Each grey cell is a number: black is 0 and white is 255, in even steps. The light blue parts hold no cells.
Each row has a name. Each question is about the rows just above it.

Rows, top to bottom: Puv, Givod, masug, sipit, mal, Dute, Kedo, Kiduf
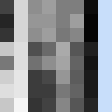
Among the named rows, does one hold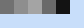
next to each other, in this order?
no
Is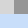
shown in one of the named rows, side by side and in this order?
yes

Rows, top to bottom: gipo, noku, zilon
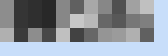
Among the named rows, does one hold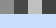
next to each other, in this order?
yes
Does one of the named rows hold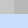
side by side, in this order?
yes
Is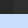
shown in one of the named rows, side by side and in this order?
no
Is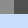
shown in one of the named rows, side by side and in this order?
no
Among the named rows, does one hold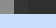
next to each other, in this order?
no

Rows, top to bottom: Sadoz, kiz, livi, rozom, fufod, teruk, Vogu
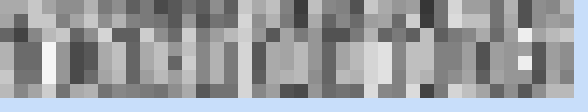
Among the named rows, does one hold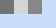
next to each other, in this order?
yes
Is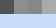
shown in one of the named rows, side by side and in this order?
no
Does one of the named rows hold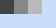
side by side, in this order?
yes
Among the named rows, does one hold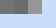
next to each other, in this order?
no
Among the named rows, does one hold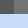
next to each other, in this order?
yes
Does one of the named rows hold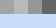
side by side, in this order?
yes

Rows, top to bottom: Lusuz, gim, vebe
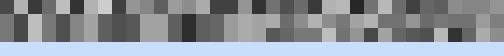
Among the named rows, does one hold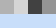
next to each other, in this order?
no
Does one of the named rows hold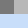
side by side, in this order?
no
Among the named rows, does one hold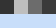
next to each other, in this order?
no
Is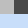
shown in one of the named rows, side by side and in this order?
no
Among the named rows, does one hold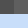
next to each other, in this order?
no

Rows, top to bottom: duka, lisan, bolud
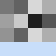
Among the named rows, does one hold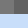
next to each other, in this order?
yes
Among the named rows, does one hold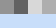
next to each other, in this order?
yes
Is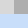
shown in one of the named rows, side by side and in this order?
yes
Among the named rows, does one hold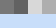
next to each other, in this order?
yes
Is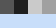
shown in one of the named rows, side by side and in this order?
no

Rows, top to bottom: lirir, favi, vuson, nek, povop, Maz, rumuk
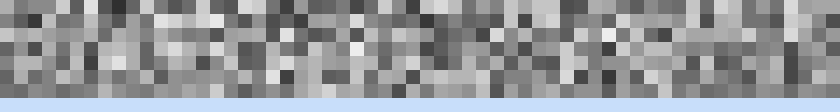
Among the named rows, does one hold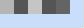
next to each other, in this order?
no
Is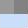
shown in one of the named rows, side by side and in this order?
no
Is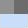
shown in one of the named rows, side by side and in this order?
yes
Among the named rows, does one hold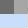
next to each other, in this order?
yes

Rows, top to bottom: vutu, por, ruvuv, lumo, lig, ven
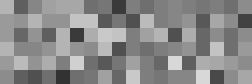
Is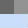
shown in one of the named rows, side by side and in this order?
yes
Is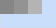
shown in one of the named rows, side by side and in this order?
yes
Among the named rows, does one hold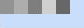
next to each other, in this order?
no
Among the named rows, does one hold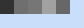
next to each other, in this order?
yes
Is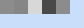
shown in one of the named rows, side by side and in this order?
no

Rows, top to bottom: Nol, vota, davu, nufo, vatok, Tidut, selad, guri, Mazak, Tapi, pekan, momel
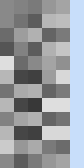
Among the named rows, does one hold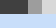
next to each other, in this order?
no
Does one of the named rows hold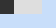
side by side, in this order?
no
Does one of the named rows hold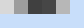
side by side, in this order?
no
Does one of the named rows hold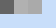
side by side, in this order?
no
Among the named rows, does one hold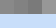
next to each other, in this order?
yes
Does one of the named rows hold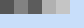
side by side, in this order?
yes

